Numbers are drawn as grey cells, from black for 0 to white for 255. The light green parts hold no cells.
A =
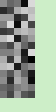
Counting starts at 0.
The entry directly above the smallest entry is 217
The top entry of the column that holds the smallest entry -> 217
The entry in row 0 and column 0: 141
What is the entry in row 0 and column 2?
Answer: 116
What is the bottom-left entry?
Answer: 116
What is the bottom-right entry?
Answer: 70
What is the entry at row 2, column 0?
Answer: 156
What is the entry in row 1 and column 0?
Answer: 42
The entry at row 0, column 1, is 102

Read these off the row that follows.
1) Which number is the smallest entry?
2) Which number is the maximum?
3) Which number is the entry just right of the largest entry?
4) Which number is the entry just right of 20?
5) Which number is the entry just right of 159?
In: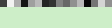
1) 8
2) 242
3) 172
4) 159
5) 186

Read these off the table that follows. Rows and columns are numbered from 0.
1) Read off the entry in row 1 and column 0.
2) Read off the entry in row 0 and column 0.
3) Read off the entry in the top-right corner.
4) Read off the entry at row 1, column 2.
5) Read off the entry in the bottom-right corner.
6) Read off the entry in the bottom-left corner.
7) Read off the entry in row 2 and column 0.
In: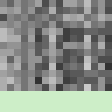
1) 161
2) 132
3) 89
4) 161
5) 62
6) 173
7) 77

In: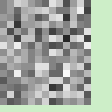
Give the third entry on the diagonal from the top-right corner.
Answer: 183
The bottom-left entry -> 143
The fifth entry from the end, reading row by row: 105
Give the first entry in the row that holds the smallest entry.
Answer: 156
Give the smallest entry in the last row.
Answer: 78
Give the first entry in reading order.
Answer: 131
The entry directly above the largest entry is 225
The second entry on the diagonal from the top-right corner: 238
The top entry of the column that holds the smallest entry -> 78
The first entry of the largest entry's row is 143
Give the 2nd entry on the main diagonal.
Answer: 156
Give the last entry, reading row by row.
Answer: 119
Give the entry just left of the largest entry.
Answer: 105
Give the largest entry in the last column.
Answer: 238
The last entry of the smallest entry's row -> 66
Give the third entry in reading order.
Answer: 211
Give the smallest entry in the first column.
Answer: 90
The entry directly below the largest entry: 119
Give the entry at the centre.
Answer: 119
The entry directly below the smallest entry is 171
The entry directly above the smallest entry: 143
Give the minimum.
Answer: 38
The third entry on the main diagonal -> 90
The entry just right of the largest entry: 143
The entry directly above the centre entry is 119
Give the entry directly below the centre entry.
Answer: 143
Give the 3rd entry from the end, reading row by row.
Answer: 143
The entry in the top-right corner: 90
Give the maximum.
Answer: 251

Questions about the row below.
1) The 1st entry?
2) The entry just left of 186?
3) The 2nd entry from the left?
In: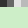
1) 49
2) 227
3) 103
